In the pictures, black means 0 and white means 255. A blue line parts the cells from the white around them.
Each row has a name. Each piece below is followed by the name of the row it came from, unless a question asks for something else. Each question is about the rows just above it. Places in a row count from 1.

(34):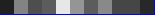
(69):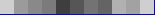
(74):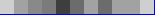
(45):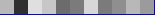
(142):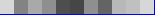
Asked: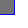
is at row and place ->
(69), 7
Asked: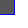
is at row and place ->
(69), 6
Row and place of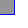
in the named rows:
(34), 6
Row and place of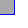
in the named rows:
(142), 3
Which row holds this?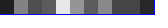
(34)
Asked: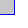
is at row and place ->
(45), 4

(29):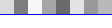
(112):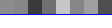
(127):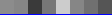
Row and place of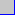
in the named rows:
(112), 5
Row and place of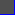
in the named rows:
(112), 8
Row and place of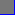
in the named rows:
(127), 4

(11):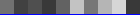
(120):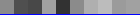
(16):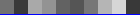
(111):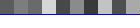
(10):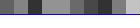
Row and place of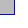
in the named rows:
(120), 8
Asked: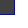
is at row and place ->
(11), 2

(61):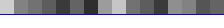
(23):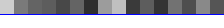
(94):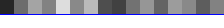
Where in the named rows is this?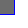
(94), 2
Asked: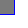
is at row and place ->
(23), 2
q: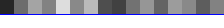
(94)
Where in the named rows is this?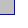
(23), 9
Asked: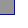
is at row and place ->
(94), 11
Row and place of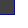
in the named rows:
(94), 9

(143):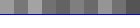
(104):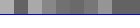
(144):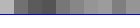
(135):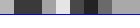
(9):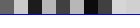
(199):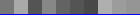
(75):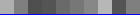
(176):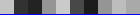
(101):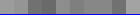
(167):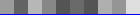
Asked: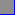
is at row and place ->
(101), 5
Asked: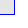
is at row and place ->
(135), 5
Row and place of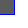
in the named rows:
(144), 3
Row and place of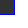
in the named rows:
(176), 2
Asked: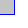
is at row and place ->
(176), 1
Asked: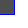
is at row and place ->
(75), 3
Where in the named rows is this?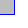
(176), 9

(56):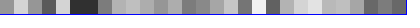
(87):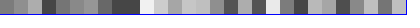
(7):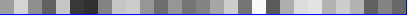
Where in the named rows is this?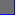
(7), 12
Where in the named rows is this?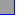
(7), 1
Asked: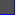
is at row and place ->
(87), 25

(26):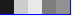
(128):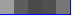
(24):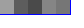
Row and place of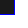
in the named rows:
(26), 1
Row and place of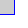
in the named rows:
(26), 2
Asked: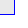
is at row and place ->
(26), 3
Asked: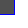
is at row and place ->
(128), 4

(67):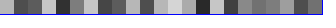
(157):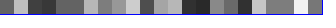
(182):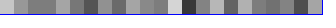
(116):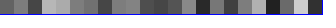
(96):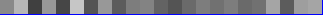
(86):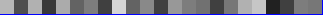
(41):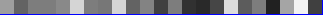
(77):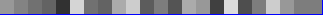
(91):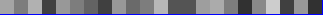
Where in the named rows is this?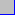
(157), 2
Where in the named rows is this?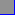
(182), 8

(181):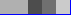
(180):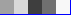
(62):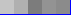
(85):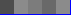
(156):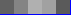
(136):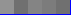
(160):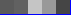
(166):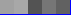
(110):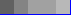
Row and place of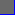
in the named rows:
(85), 4
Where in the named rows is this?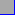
(166), 2
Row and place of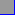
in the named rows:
(160), 4
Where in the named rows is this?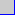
(181), 5

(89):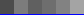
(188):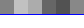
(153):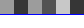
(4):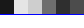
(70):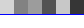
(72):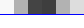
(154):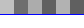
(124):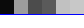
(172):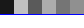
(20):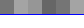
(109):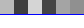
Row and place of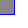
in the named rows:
(188), 6
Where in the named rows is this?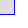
(72), 6
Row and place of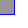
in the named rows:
(20), 3
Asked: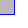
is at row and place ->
(109), 1

